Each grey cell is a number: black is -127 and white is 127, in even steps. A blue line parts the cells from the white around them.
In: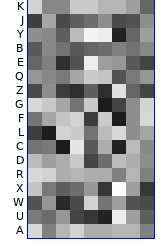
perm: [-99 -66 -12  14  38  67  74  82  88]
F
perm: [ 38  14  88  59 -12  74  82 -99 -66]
L
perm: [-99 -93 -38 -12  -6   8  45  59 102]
C
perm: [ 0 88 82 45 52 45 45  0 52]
R
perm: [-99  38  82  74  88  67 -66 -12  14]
F
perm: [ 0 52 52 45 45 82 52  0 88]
A

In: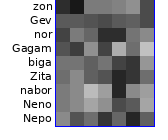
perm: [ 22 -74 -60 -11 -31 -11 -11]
biga
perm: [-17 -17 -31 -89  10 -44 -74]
Zita

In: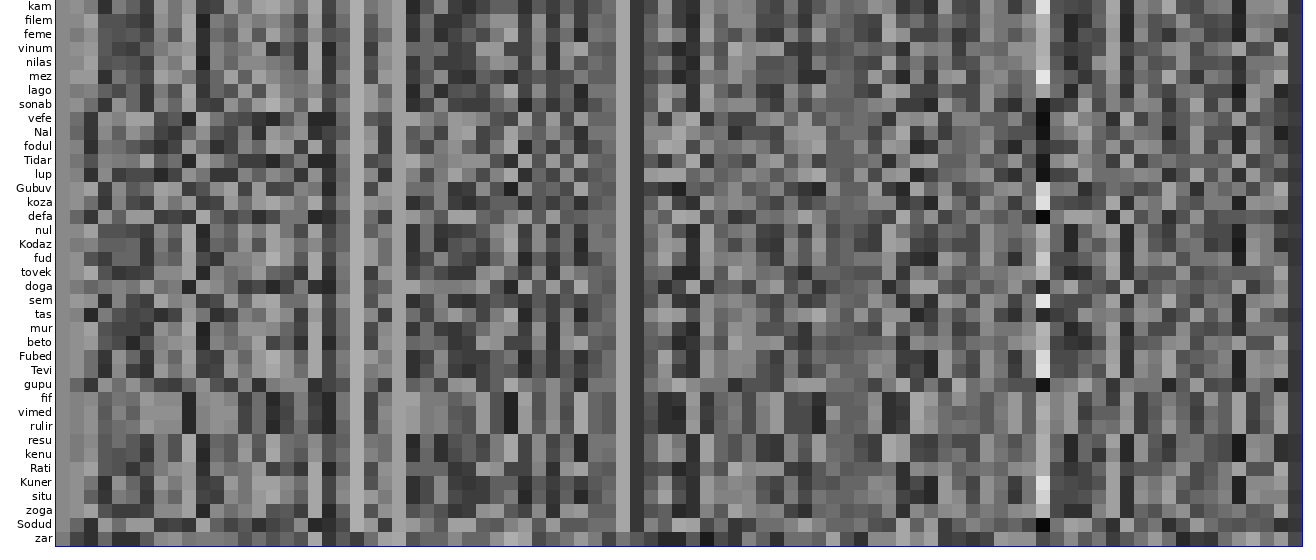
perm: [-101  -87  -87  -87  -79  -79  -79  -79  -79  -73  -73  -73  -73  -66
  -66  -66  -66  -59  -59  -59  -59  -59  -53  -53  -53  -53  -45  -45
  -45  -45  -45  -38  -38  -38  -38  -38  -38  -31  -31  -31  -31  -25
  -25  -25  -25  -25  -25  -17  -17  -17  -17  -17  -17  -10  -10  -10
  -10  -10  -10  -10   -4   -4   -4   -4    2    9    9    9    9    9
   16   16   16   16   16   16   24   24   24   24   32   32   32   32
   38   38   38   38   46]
Kodaz
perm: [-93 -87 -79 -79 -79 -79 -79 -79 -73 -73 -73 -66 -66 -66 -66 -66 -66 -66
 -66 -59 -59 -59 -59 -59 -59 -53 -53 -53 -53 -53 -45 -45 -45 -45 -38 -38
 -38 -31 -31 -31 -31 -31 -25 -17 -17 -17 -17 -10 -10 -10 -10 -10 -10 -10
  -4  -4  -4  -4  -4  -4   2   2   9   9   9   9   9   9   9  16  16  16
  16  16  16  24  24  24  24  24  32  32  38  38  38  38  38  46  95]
kam
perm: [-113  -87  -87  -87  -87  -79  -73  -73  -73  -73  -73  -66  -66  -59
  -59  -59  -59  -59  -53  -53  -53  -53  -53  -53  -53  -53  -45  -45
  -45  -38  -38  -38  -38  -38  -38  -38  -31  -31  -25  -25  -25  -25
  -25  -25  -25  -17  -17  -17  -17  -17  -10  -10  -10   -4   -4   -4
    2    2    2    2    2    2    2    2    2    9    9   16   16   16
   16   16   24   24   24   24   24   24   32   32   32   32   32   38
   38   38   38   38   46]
vefe

